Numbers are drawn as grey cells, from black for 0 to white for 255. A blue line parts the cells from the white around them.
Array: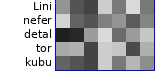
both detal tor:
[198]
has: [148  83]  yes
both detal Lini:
[218]
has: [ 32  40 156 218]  yes
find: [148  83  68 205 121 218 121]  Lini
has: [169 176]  yes

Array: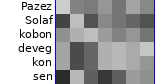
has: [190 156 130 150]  yes
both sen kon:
[184]
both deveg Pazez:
[164]

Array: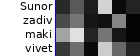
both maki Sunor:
[35]
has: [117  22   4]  yes
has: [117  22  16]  yes
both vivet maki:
[35]
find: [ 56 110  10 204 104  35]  vivet
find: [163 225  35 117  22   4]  maki

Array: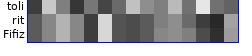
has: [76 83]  no
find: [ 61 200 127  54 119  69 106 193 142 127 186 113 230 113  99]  toli
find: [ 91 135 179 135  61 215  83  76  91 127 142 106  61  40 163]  rit
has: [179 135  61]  yes
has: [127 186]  yes

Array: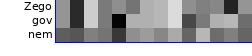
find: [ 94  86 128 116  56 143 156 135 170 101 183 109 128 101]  nem
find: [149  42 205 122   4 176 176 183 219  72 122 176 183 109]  gov
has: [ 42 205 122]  yes

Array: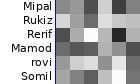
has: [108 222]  yes
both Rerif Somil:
[251]
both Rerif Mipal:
[79]

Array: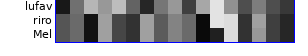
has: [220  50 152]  yes
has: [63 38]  yes
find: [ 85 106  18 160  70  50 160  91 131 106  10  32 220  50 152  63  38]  Mel

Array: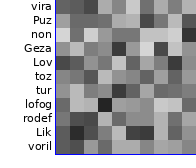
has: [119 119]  yes
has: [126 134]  no
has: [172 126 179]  yes
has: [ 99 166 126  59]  yes
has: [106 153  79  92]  no

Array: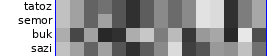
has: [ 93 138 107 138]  yes
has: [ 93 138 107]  yes
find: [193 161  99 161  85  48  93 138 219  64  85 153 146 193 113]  sazi
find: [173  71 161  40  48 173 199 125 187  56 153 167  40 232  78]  buk

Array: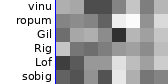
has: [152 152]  yes
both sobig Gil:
[175]
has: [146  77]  no
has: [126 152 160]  yes

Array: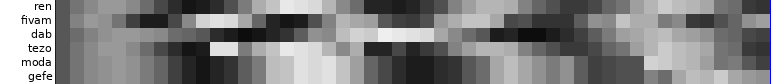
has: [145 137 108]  yes
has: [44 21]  yes
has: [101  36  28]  no

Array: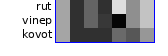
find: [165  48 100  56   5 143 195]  vinep
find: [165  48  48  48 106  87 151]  kovot
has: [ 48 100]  yes
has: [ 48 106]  yes

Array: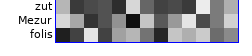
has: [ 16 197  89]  yes
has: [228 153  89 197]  no
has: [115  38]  yes
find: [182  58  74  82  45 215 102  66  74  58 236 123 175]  zut

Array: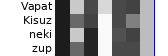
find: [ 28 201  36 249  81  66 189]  neki

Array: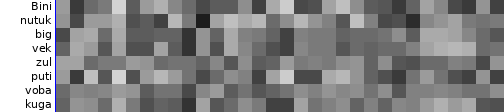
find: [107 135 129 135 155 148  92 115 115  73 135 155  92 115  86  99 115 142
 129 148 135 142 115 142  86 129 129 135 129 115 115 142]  voba
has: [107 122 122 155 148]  yes
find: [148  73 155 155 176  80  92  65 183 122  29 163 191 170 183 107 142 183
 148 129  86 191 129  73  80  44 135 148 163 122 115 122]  nutuk
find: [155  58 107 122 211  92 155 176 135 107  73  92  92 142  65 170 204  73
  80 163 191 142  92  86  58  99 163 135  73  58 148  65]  Bini
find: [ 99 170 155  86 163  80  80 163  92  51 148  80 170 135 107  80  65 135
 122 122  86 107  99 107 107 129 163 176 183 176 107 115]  vek

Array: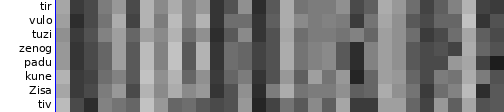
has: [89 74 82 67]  yes
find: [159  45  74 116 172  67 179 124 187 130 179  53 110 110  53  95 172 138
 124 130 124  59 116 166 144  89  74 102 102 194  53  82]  vulo
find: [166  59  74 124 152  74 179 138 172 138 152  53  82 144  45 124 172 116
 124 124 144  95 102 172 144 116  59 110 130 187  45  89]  Zisa

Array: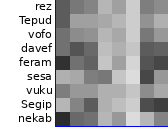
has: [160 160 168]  yes
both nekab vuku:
[152]
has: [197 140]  yes

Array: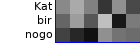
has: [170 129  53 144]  yes
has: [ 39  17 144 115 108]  yes
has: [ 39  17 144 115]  yes
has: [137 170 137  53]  no
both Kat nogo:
[144]
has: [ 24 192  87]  no

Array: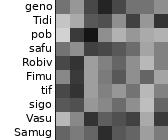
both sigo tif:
[151]
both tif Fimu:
[158]
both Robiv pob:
[143]
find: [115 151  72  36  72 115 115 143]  geno

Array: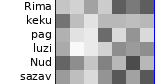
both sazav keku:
[190]
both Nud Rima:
[197]
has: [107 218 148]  yes
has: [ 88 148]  no
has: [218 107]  no
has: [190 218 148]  yes
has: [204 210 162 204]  no

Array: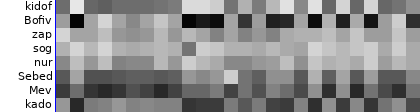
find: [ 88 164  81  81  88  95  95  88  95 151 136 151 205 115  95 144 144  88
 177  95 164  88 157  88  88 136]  Sebed
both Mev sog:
[115]
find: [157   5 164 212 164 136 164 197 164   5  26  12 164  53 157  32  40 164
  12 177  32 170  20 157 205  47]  Bofiv
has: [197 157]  yes
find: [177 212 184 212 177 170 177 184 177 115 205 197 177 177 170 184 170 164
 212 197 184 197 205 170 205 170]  sog
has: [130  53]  yes

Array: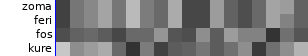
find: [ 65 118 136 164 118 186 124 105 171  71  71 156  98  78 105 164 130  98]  feri
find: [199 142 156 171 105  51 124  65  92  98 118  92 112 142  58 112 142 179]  kure

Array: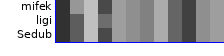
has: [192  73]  yes
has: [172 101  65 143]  yes
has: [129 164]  no
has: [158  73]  no

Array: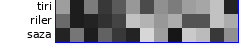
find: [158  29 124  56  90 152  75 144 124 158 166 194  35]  tiri
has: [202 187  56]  yes
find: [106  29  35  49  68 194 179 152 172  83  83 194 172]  riler
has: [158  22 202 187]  yes
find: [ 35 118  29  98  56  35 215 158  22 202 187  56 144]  saza

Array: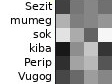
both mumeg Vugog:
[134]
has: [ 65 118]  yes
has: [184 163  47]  no

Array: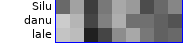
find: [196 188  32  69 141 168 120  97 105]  lale
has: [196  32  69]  no

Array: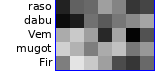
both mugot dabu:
[119]
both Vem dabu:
[165]
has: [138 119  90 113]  no

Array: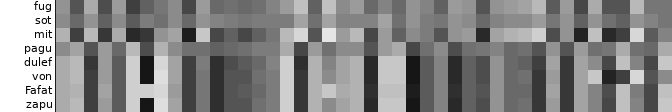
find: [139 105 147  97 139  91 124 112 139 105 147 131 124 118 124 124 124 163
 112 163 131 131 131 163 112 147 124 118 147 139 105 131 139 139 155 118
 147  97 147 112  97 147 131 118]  sot
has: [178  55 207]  no
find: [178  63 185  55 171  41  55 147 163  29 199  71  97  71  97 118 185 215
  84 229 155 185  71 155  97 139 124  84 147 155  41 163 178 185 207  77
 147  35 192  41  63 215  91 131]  mit
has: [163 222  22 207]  no
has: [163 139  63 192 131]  no

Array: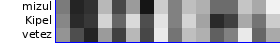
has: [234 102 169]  yes
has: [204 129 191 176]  yes

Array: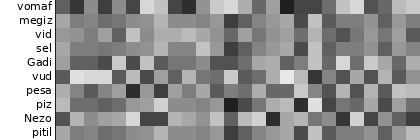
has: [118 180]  no
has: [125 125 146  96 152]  yes
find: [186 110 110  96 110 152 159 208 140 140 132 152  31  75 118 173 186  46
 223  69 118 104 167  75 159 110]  piz
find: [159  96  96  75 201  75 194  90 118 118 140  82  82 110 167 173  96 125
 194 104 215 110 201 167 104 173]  Gadi

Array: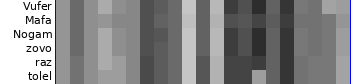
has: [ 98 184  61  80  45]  yes
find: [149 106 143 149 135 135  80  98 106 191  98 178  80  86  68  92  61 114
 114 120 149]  Mafa
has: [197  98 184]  yes

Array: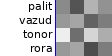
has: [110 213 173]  yes
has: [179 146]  yes

